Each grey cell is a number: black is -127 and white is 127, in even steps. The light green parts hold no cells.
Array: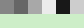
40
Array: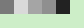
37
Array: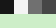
-15
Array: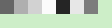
82
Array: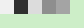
92
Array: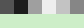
31
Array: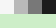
-7
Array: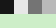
-11
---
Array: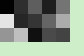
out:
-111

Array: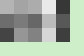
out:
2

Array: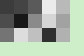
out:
64

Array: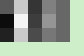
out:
-52

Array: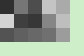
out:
-23

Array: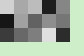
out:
-1

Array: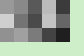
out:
-4

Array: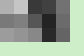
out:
8

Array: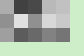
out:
-22
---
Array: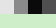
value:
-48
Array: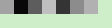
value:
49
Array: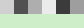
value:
30
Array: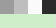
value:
-85
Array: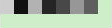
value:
-33
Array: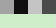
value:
-52
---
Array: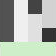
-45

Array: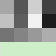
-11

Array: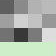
-13

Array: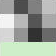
86

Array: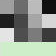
100

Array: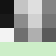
115

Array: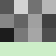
-99
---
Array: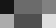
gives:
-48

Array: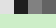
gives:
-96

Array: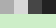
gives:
88

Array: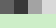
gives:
-71

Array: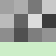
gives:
-47

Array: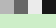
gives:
-24

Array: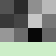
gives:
-20

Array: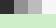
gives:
18

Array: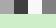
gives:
-64

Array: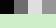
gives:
-18
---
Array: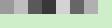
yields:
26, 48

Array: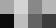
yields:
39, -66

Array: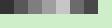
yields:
-76, -55

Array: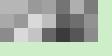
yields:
54, 11

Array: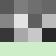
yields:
-39, -88

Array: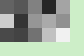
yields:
-28, 113
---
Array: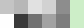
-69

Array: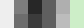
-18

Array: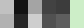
-89

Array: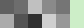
-44

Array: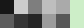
-74

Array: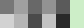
53
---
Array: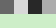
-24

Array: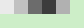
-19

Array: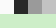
26

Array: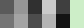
-79

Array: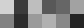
-83

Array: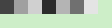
-60
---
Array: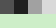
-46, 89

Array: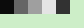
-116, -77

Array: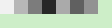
113, 18

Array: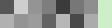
-41, 43

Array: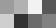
28, 1

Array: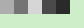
45, -85

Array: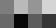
-2, -73

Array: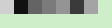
80, 36
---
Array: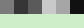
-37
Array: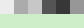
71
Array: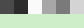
122
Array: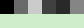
75
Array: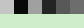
32
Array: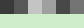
68
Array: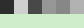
-55
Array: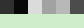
91
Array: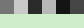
-85
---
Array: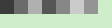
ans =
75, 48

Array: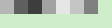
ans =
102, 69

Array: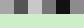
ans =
72, 39

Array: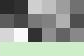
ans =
121, 86

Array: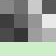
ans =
105, 74

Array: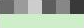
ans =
77, 27

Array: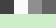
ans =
122, 15

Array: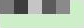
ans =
69, 10

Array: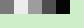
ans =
108, 29
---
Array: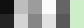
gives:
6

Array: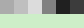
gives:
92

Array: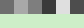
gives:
-1

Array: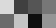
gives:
-112

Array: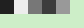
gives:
-8

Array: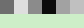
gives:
11
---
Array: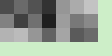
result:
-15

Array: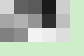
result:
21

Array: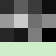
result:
-15

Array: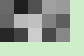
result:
64

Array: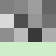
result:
22

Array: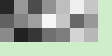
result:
32

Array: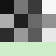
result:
-22

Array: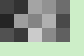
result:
4

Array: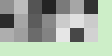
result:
-35

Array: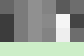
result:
16
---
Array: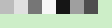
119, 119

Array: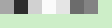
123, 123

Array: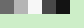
119, 119

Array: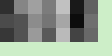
-10, 65

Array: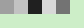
-95, 88

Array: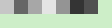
100, 100

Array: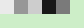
77, 106

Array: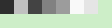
1, 121

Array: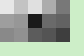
-101, 103
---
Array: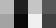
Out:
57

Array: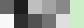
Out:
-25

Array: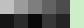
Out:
64

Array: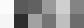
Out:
123

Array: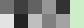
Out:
-14

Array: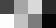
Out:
-59

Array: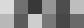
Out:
90
